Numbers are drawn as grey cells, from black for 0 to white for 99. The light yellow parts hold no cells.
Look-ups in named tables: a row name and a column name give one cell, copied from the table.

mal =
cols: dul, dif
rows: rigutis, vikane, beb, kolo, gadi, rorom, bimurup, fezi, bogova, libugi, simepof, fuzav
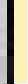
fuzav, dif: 6
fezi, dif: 2
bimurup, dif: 7
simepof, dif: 8
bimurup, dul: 76
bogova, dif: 9
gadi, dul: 77
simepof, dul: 75
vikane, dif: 2
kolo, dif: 3
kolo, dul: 80
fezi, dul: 81
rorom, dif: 3
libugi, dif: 9
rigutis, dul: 79
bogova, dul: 74
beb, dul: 79
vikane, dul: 81
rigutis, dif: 4
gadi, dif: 6

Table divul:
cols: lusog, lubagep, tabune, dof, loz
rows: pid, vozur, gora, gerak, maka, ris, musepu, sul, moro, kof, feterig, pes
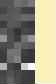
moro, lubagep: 42
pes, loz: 23
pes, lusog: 29
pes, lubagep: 38
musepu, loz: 34
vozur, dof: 26
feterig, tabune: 27
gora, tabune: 37
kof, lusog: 69
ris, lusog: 57
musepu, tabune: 42
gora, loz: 40
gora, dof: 41
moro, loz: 21
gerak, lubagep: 34

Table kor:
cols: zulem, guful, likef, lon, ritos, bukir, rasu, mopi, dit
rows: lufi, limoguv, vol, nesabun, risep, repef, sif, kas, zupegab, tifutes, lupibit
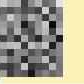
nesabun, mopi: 4
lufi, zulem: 78
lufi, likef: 69
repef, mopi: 52
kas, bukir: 44
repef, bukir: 16
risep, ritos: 29
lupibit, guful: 24
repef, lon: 66
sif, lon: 22
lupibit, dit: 47
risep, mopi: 24
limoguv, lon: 30
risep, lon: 37
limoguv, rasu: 80
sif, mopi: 13
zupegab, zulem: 66

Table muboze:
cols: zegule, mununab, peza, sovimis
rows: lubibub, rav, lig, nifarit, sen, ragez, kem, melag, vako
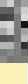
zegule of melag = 48
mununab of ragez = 36
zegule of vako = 53
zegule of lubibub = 68
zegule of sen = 65
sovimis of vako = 48
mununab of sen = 78
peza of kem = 51
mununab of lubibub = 80
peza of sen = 47
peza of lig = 48
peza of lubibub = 51
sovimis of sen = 63
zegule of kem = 71
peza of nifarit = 48
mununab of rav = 36
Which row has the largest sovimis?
lig

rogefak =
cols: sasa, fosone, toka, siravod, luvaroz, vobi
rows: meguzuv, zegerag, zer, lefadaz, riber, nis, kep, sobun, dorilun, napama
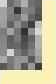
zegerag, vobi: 35
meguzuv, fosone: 42
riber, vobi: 83
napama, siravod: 34
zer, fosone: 48
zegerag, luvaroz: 48
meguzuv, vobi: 39
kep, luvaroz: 44
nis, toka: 47
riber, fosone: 64
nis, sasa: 51
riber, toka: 44
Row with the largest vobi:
riber

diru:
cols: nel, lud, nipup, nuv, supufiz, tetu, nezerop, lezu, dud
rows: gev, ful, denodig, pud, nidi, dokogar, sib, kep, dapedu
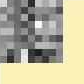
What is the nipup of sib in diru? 50
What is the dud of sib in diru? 57
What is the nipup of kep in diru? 47
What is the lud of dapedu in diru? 18
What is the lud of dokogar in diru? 51
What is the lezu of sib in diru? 67
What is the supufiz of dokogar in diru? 52
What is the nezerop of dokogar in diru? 56
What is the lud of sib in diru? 66
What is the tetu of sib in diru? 71
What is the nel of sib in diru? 57
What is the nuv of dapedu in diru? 90
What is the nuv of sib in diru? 47
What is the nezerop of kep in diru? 31
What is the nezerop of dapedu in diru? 22
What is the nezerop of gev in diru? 66
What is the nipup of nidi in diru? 46
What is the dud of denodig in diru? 60
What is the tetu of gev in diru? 76

